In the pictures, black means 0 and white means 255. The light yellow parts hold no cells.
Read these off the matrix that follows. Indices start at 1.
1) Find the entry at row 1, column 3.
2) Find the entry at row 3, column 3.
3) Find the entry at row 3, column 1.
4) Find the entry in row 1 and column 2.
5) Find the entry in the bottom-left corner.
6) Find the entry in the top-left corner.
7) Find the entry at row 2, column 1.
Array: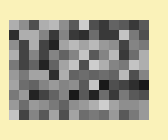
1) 79
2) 174
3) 142
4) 142
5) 195
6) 174
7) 46

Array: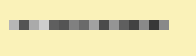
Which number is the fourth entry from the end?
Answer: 66
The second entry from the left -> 84
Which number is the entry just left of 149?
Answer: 75
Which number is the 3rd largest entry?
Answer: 170
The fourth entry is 205

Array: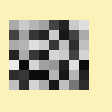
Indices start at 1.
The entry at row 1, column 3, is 181
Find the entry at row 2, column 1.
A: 66
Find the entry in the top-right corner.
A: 223
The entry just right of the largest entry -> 12
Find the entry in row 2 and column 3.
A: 55
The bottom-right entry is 45
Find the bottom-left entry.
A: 191
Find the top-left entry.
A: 170
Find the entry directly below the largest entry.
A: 45
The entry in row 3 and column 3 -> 223
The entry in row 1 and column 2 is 202
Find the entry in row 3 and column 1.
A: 170

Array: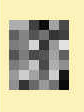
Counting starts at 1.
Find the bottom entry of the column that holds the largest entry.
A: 12
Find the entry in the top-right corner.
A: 73
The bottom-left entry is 143
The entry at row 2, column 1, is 96
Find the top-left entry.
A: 174
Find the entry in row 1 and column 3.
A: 64
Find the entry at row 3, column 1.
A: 124
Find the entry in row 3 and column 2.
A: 133

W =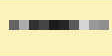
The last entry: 143
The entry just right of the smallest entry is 37
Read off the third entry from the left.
48

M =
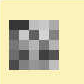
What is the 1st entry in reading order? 53
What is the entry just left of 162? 74
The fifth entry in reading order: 171
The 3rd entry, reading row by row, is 190
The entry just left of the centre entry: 150
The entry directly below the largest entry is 119
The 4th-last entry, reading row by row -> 129

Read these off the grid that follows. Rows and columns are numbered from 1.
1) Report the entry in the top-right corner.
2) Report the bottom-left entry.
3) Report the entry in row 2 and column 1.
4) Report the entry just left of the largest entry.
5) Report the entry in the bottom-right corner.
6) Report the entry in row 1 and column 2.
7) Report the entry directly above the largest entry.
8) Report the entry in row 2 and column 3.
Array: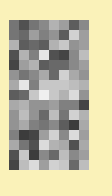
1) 137
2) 69
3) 117
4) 199
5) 189
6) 81
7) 199
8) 158

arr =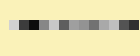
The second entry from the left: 60
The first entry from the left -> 210
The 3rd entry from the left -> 13
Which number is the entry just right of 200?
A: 94

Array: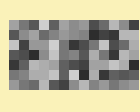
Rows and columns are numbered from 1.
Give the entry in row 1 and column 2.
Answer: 119
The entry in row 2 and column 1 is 87
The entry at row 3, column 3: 152
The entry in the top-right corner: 66
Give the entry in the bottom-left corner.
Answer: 152
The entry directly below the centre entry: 77
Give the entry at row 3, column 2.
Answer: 66
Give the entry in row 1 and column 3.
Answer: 87
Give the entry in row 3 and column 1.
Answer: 195
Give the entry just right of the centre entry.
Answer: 87
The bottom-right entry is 152
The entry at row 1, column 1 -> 162
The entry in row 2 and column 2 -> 140
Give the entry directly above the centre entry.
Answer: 55

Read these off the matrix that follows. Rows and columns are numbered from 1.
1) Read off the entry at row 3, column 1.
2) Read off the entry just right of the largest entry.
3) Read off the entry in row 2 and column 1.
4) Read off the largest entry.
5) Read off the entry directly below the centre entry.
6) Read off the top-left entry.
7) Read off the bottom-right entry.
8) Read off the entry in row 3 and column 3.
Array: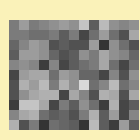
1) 102
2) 111
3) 123
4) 217
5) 144
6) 123
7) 93
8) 156

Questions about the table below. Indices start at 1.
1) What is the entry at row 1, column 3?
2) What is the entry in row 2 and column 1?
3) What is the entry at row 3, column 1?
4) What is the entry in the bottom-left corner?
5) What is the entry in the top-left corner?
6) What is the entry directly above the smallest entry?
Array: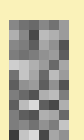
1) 105
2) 175
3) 135
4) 60
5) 135
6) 125

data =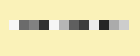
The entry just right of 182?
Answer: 95
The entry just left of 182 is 246
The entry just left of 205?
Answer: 171
